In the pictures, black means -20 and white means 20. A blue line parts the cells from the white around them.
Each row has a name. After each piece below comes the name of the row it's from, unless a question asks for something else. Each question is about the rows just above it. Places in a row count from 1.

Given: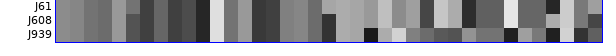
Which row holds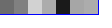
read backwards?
J939
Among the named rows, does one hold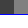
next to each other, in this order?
yes

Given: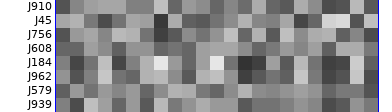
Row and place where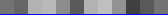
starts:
J962, 5
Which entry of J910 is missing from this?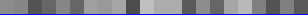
[-3]

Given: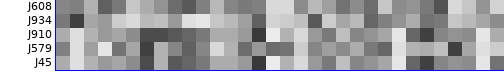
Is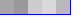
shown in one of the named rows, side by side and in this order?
yes
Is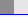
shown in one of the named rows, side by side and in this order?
yes

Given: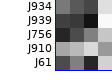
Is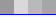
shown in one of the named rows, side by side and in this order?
no
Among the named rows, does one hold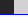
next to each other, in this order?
yes
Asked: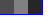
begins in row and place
J61, 1
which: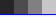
J756
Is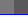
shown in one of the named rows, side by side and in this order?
yes
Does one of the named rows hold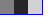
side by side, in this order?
yes

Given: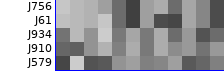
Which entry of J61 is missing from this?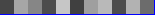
[10]
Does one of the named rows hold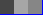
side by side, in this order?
yes
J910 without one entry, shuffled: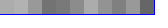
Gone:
[-5]
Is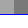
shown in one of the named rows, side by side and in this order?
yes
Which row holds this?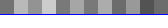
J934
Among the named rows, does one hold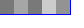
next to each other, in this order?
no

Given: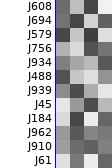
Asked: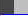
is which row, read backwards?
J608
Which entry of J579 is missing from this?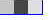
[-10]

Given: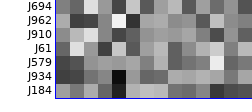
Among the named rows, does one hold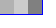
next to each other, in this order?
yes
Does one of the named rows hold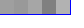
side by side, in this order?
yes
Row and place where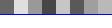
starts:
J694, 2
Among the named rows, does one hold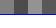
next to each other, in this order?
no
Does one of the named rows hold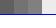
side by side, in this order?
yes
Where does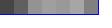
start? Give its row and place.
J910, 5

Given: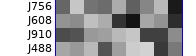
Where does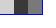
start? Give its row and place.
J488, 7
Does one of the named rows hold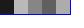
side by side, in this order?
no
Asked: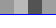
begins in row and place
J488, 2

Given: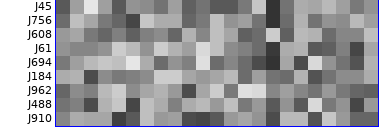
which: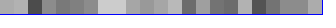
J184
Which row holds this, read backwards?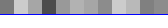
J962
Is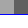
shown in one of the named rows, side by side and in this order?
yes

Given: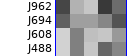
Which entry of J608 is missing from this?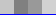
[10]
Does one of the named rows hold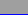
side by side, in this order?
yes
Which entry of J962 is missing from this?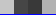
[-3]
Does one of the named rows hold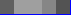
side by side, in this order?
yes

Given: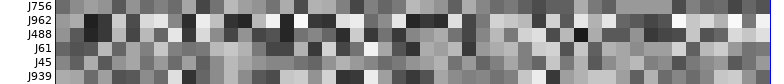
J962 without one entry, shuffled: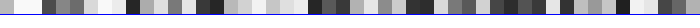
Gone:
[-10]
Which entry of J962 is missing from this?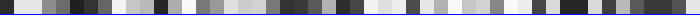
[10]
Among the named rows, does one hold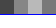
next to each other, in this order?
yes
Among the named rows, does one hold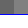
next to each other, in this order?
yes
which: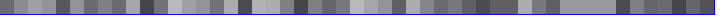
J756

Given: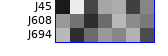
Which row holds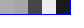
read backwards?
J45
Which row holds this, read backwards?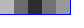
J608
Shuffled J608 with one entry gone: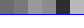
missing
[-2]
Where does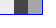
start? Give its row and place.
J45, 2
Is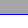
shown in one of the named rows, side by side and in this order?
no

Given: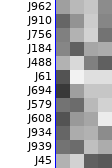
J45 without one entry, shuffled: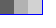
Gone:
[-6]
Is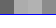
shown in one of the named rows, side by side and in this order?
yes
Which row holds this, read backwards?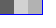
J45
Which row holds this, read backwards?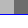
J579

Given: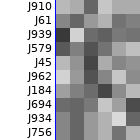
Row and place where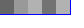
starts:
J756, 2
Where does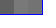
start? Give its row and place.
J939, 4
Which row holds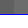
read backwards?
J939

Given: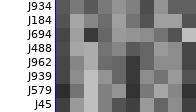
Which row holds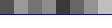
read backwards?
J939
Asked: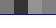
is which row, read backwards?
J579
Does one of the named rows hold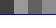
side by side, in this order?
no

